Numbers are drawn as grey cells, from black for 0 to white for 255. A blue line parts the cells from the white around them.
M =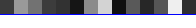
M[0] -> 59
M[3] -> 60
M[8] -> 16
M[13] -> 47

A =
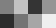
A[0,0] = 128
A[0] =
[128, 194, 52, 149]
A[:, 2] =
[52, 166]

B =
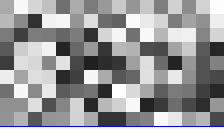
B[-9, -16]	170
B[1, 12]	123
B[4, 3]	134
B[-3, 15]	40
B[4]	[60, 222, 215, 134, 226, 71, 32, 44, 53, 159, 222, 108, 35, 151, 82, 129]
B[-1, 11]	250
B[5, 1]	164
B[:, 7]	[153, 108, 214, 54, 44, 171, 39, 184, 51]
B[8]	[147, 179, 86, 149, 152, 210, 170, 51, 51, 120, 130, 250, 231, 161, 182, 72]
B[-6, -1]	38
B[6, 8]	255
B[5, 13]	143
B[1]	[185, 137, 49, 242, 246, 149, 221, 108, 98, 251, 234, 213, 123, 163, 144, 238]
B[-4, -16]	237
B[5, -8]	87
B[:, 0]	[170, 185, 123, 89, 60, 237, 112, 144, 147]
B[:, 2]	[214, 49, 125, 224, 215, 222, 137, 223, 86]
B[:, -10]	[123, 221, 48, 153, 32, 247, 115, 39, 170]
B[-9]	[170, 248, 214, 192, 112, 172, 123, 153, 201, 149, 199, 126, 209, 140, 210, 253]
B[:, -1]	[253, 238, 212, 38, 129, 72, 40, 150, 72]
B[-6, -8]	184
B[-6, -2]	90
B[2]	[123, 63, 125, 122, 102, 124, 48, 214, 245, 113, 248, 182, 238, 240, 132, 212]
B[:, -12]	[112, 246, 102, 37, 226, 41, 92, 132, 152]
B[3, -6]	78

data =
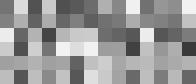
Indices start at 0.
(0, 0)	116
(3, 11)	151
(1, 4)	103
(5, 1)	85
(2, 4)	182
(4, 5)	98
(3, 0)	203
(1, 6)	95
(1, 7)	113
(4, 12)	170
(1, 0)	129
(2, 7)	109
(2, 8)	100
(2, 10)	236
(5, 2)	190
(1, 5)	127
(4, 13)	179
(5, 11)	124
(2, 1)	102
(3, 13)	57
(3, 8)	158
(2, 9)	87
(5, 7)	201
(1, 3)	172
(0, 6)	108

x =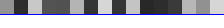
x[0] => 147
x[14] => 145
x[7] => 214
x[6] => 52
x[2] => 200

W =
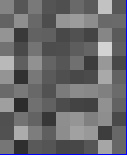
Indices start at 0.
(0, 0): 132
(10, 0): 118
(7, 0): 159
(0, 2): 121
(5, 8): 98
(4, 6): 60
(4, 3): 100
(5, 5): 72
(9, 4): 141
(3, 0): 114
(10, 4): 70
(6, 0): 106
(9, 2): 125
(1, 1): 143
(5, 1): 49
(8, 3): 55
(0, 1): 86
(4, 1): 95
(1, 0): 99
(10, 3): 85
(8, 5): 149
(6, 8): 107
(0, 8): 87
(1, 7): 105
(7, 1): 44
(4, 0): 185
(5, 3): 90
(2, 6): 68

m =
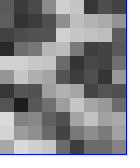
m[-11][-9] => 90
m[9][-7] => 143
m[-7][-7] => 199
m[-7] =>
[209, 208, 199, 196, 107, 52, 72, 66, 112]
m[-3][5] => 164
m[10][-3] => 107
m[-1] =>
[167, 217, 207, 198, 106, 61, 107, 107, 131]
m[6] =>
[54, 85, 82, 159, 177, 165, 68, 84, 80]
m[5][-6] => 164
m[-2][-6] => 106
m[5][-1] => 152
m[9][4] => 67
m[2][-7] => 82
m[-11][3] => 139
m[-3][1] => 130
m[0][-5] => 207
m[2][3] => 83
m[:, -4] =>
[196, 190, 198, 122, 52, 61, 165, 198, 164, 120, 61]
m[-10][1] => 51
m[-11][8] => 67
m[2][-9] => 66
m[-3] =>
[218, 130, 135, 96, 79, 164, 193, 161, 170]
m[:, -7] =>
[74, 60, 82, 119, 199, 175, 82, 87, 135, 143, 207]
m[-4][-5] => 158

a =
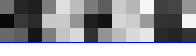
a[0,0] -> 112
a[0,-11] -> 126
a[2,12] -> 36
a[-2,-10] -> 201
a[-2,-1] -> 244
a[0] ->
[112, 38, 31, 126, 223, 188, 123, 94, 202, 182, 246, 64, 69, 148]
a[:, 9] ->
[182, 204, 217]
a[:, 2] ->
[31, 43, 22]
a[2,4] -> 195
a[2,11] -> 41
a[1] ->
[8, 56, 43, 200, 201, 149, 30, 18, 213, 204, 154, 51, 49, 244]
